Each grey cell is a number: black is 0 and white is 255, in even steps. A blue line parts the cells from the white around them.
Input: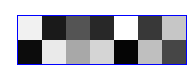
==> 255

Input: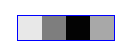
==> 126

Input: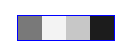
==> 243

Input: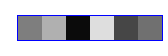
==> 222

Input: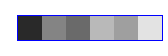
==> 185

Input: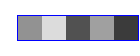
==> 81

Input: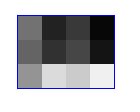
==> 34

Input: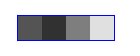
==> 49

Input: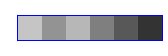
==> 127

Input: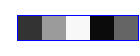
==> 248
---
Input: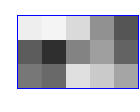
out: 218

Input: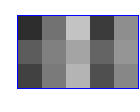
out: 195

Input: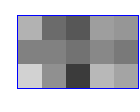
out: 87

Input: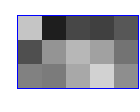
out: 71

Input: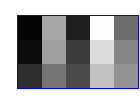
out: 31

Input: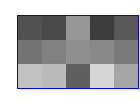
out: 151

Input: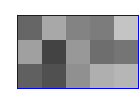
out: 131
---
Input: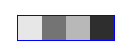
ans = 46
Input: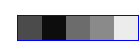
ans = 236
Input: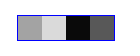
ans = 88
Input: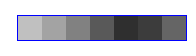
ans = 101
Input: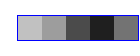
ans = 115
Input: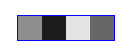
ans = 103
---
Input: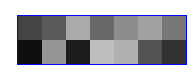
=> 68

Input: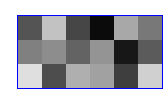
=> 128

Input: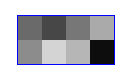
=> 106

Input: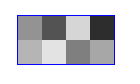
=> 147

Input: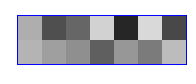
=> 174

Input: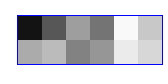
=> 19
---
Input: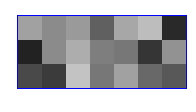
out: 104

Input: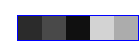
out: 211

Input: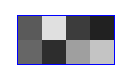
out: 159

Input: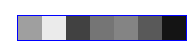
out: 89

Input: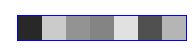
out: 80

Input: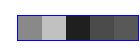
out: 75

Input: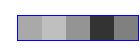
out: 51

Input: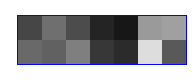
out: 221

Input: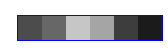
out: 61
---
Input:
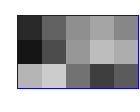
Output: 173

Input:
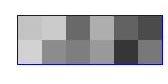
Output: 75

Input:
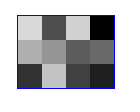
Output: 106

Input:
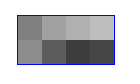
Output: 190

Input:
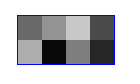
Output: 75

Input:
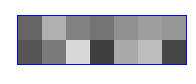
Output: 151
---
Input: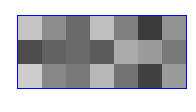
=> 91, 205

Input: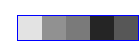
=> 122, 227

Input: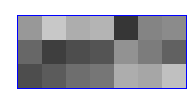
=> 84, 200

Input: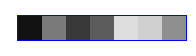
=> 92, 222

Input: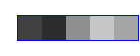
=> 143, 198

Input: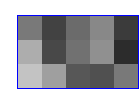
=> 113, 195

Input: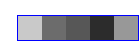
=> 87, 201
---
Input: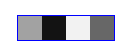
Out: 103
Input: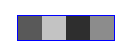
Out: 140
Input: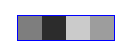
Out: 157
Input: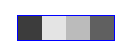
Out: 96
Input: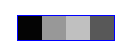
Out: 88
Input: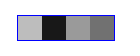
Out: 113
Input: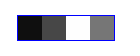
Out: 118
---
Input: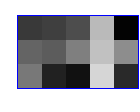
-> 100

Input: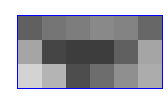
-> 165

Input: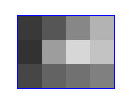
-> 50

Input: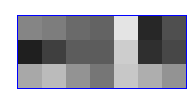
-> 31

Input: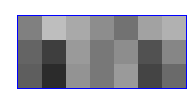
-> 100

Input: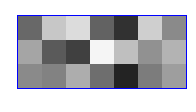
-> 165

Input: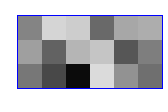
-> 159

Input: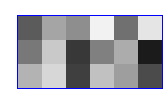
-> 120

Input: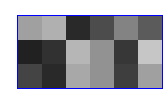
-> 33

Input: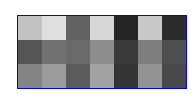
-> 85
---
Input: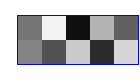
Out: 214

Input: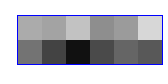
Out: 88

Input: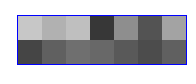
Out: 96

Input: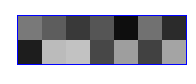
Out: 164

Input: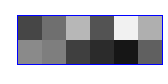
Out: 96

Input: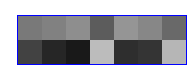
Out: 182

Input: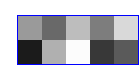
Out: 90

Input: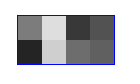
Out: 96
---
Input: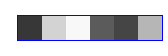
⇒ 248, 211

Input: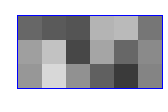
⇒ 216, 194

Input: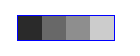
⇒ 204, 142

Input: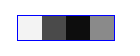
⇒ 243, 138

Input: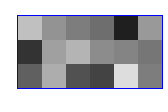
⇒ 221, 192

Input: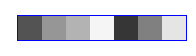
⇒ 245, 229

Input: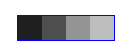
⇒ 189, 148

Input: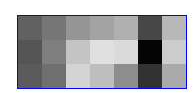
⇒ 224, 218

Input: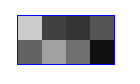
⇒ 203, 161
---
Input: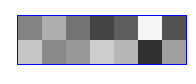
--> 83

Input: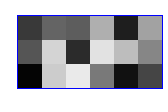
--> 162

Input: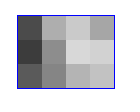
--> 166

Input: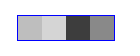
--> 137

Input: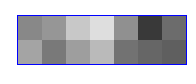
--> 108

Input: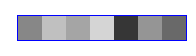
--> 105

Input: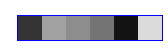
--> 219

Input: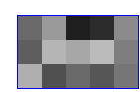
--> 139

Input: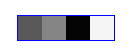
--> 245
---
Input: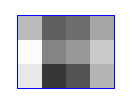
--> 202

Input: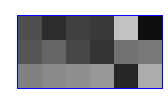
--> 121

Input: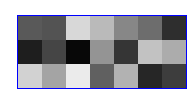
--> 172

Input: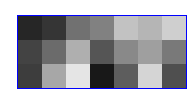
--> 121

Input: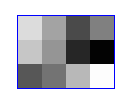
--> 3

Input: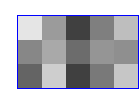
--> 143

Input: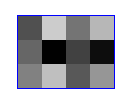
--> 13

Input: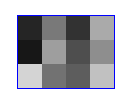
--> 142
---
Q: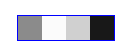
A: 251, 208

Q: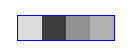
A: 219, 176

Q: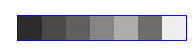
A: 238, 173

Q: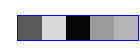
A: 217, 182

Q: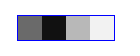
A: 242, 184

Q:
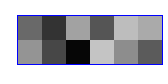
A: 196, 189

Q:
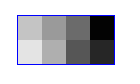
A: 228, 196

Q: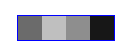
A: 191, 142
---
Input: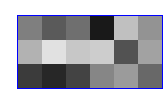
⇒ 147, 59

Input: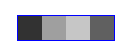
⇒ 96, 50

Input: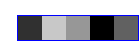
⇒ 97, 48

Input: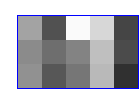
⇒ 69, 145

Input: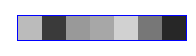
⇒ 39, 187

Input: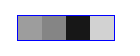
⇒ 210, 157

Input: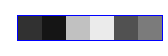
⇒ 123, 49

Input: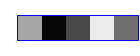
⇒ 111, 166

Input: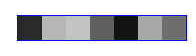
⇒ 110, 42
